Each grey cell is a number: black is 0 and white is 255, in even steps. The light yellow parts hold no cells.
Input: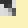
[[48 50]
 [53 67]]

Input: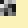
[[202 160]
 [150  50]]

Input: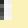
[[243 239]
 [247 245]]

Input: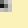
[[179 209]
 [102 196]]

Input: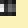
[[ 24  56]
 [ 49 102]]

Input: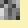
[[ 49 111]
 [177 114]]

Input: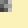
[[107 195]
 [152 165]]

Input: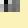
[[  5 193]
 [ 58 126]]
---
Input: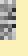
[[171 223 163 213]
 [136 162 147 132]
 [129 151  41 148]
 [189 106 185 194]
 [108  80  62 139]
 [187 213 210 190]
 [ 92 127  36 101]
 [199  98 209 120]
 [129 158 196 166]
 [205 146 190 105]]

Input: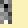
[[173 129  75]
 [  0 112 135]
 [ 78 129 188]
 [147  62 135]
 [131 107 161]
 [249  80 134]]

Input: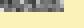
[[106  53 116 114 199 111  78  64 181 107 120 114  79 140 199  70]
 [129  85 106 115 106 141 158  73 150 135 120 136 124 132 169 111]
 [114 116 151  65 102 163 120 100 107 117 117  81 106 132 104 224]]

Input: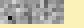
[[164 159 209 174 162 143 154 152 152 192  95 148 155 134 121 150]
 [185 132 152 124 170 121 144 163 118 192 104 179 171 138 158 149]
 [150 154 171 218 185 168 128 167 173 158 159 178 116 135 132 200]
 [134 165 150 180 158 108 118 187 156 174 108 147 195 173 165 164]
 [188  18 137 165 142 149 101 154 144 206 133 186 175 132 145 178]
 [181 145 106 170 160 159 109 167 156 166 187 195 148 147 175 206]]

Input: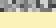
[[146 203  70 173 155 120 175 166  78 207 208  98 142 156]
 [142 135 179 150  87 125 138 186  76 127 211  77  63 166]
 [142 175 148 223 160 124 211 173 192 123 120 117 218  62]]

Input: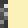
[[ 57  57]
 [224  63]
 [ 89 123]
 [177  83]
 [101  74]
 [ 54 138]
 [ 53  71]]

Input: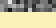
[[133 226 107  37 117  54 116  77  67 121 118  38 102 121]
 [122 152 178 140 169  76 115  43 139 143 114 123  60 155]
 [ 90  19 119  96  99  45 198  58  88 115  95  80 148 153]]

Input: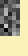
[[ 49 107  89  65  85]
 [113  87 128 160  52]
 [173  87  77  63  89]
 [182  35 124  59  83]
 [ 61  99 150  57 127]
 [ 89  49  99 122 130]
 [205  55 127  53  29]
 [  1  98 143 122  97]
 [102  60 174 144  81]]
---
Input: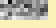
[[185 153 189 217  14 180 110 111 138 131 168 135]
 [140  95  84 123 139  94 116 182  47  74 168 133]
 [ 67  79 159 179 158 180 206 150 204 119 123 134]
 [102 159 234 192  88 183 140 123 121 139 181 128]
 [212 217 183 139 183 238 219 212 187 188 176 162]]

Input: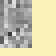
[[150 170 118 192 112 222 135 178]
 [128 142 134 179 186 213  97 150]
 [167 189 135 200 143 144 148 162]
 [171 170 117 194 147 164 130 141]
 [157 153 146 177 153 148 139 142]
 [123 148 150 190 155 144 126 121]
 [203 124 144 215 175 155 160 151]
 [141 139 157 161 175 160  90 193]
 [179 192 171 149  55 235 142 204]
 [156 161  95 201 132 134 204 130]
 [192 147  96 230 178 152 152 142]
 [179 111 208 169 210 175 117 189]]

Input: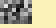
[[208 151 161 119 176 117 147  59]
 [207  67 141 225  55  97  40  27]
 [108 186  72  50  78 196  11 133]
 [185 104 189  86 161  43  68 168]
 [111  43 125  32 139 157  60 131]
 [ 88  59 139  65 125  87  93 108]]

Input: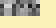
[[140 204 152 164 181 164  70 122 128 103]
 [126  44  58 210 209  62 131  66 174  25]
 [ 75 134 106 163 165  79 132 172 157 135]
 [ 91 108  87 169 167  72 140 156 153 106]]

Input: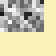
[[167  43 219 220 121 109 162 101 176 114 229]
 [161 184 122 220  90 214 155 100 119 150 236]
 [242 219  81 215 243 247 191 150 158 188 197]
 [159 183  22 151 146 228 218 154  38  34 170]
 [ 82 195 203 212 135 164 142 218  41 160 154]
 [153 130 190 149 247 115 160 184 228 122  95]
 [142 106 178 151 120 119  98 210 160 207 111]
 [103 113 241 194 105 155 133 160 108 148 192]]

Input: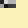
[[179 180  37 216]
 [ 54  64 158  23]]

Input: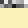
[[166 248  67 231  97 215 184]
 [102 175 171  97 121  27  91]]

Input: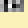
[[191 101 194   7 203 105]
 [ 86 119 165  46 252   8]
 [162 126 177  48 176 135]]

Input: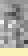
[[149 149 169 152 144 148 152]
 [149 165 184 169 151 112 118]
 [136 150 175 177 167 140  85]
 [139 168 168 124  96  71 121]
 [126 173 177 146 144 121  98]
 [153 133 243 138 176 213 142]
 [128 138 191 134 231 167 162]
 [186 132 172 144 162 150 119]
 [138 171 193 177 197 142  96]
 [172 164 156 134 169 145 119]
 [140  62 216 125 179 197 126]
 [125 167 166 187 176 183 110]]
